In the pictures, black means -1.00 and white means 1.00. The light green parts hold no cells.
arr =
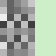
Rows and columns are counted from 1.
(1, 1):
0.26
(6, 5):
-0.07
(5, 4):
0.19
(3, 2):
-0.36
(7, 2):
-0.32
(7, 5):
0.42
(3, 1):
0.86
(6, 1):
-0.22
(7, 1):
0.76
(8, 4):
0.07
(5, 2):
0.31
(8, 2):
-0.08
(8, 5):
0.31

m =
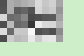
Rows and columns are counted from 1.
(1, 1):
-0.37
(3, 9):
0.27
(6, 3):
0.46
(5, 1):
0.73
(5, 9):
0.09
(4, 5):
-0.57
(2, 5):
-0.35
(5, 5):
0.94
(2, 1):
-0.35
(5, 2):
-0.17
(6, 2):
0.60
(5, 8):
-0.38
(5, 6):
-0.38
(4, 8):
0.68
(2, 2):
0.36

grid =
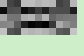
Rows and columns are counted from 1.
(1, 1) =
0.37
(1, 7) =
0.46
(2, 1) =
-0.91
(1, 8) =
0.42
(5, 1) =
0.52
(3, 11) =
-0.04
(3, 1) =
0.30
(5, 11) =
0.54
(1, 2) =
-0.47
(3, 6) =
0.07
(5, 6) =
0.46
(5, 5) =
0.41
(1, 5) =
0.49
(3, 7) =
0.41
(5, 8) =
0.25

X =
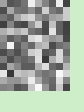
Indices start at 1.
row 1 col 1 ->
0.27
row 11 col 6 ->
0.06
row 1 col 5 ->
0.88
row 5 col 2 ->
0.57
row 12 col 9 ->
0.73
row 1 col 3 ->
-0.26
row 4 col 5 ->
0.15
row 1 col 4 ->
-0.09
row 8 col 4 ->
-0.08
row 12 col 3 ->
0.15
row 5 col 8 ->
0.78
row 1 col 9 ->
0.87
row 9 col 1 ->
-0.02
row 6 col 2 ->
-0.27
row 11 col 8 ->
-0.01
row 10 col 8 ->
-0.17
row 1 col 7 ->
0.03
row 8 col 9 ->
0.69
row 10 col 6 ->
0.40
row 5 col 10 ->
-0.48
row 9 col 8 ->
0.37
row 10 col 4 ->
-0.28
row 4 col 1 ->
-0.50
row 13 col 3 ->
-0.34
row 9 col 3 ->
-0.14
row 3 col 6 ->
0.15
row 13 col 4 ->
-0.25
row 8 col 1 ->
-0.40
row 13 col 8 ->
-0.22
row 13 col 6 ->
0.95
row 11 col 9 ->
0.94
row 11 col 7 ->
-0.10
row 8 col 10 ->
-0.17
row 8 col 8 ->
-0.23
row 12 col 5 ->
0.85

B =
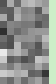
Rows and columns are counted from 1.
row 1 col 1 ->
-0.34
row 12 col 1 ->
0.03
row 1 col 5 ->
0.47
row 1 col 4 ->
0.37
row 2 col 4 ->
0.03
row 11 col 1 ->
0.59
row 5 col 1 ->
-0.63
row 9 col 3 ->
-0.14
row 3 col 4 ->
0.10
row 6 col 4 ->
0.14
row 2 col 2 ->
-0.26
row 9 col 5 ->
-0.22
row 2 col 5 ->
0.08
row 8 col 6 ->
-0.26
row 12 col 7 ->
-0.14
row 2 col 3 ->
0.28
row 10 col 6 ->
0.32
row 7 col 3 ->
0.44
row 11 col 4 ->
0.41
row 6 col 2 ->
-0.36
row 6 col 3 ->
0.17
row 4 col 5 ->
-0.04
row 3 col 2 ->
-0.29
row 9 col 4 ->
-0.37
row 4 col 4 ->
-0.06

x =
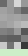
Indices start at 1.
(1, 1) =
-0.17
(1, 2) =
0.20
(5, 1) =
0.01
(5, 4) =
-0.32
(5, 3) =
0.19
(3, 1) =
0.31
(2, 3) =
0.03
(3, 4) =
0.23
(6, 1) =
-0.21

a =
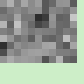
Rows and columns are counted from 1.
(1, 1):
0.16
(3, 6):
-0.65
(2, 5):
0.10
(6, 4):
-0.01
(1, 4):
0.30
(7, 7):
0.29
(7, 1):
-0.63
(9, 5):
0.20
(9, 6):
0.14
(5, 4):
0.09
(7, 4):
0.04
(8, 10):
-0.02
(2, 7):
-0.31
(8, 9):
-0.01
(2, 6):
0.11
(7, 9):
-0.14
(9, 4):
0.23
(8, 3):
0.00
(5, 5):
-0.05
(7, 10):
-0.30
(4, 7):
-0.33
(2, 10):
-0.08
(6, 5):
-0.26
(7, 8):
0.31
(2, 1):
-0.15

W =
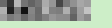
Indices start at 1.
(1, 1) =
-0.18
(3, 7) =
0.00
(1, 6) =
-0.10
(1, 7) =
0.34
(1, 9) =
-0.45
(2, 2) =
-0.75
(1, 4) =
-0.09
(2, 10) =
0.37
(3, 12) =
0.22
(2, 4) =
-0.85
